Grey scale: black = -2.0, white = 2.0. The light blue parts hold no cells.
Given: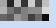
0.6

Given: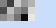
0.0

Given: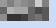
0.4

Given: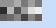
0.3

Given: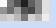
1.9

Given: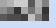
0.6

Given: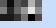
-0.6
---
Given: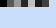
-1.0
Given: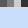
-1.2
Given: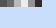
-1.3
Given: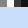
-1.7
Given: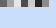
0.2
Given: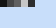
-1.3
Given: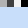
-2.0
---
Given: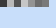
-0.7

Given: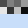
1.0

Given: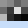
-1.7

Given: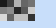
1.0

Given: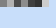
-0.8

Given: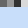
-1.2
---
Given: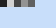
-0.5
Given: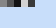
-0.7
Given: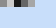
0.2
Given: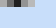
0.3
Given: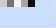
0.6
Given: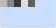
0.1
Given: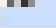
0.2
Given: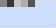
0.1
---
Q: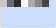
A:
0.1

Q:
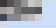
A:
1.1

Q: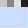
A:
1.5

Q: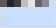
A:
-0.4

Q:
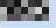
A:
-1.3

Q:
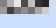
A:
-1.2
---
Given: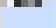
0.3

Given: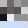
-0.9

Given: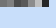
0.2

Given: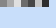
-0.9

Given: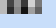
1.3

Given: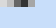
0.6
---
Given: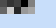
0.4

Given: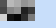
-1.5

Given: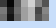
-0.9

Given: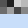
-0.9

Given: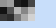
0.1

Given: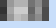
0.4
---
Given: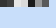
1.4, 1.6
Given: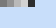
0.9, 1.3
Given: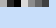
1.4, 1.4
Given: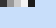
1.2, 1.8
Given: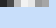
1.8, 1.8
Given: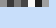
-0.9, 1.9
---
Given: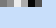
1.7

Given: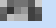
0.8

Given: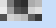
1.1

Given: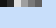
1.5

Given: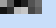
0.9

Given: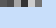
0.6

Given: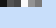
-0.9
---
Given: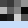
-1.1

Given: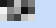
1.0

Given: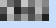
-0.1

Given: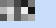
-0.9

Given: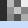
0.9

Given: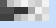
1.4
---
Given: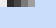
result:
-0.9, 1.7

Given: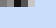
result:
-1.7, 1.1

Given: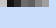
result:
-0.3, 1.1

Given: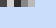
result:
-1.3, 1.3

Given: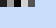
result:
-1.9, 1.3

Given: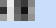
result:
-0.5, 1.7

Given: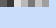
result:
0.9, 1.5
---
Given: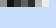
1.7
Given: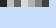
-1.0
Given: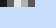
-0.6
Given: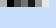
1.6
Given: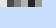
0.4
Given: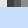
0.2
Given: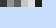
-1.5
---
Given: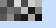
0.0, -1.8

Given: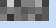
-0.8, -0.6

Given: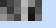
-1.3, -0.3

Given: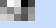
-0.3, 0.5

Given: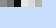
0.2, 0.8

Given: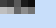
-1.0, -0.2
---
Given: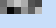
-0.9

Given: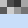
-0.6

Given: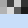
-1.0

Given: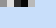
0.3

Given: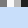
0.9

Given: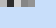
0.3

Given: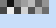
-0.9

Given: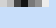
-0.1

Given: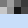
-0.9
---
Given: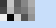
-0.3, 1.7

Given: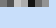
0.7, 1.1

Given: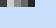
0.2, 1.2

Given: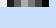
0.7, 1.7

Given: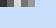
1.4, 1.4

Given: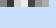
1.7, 1.7

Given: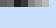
-1.1, 0.9

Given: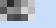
0.1, 1.5
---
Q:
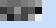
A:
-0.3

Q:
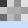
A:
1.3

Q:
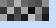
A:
-0.4

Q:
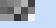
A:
0.0

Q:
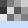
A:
0.0

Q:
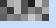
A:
0.7
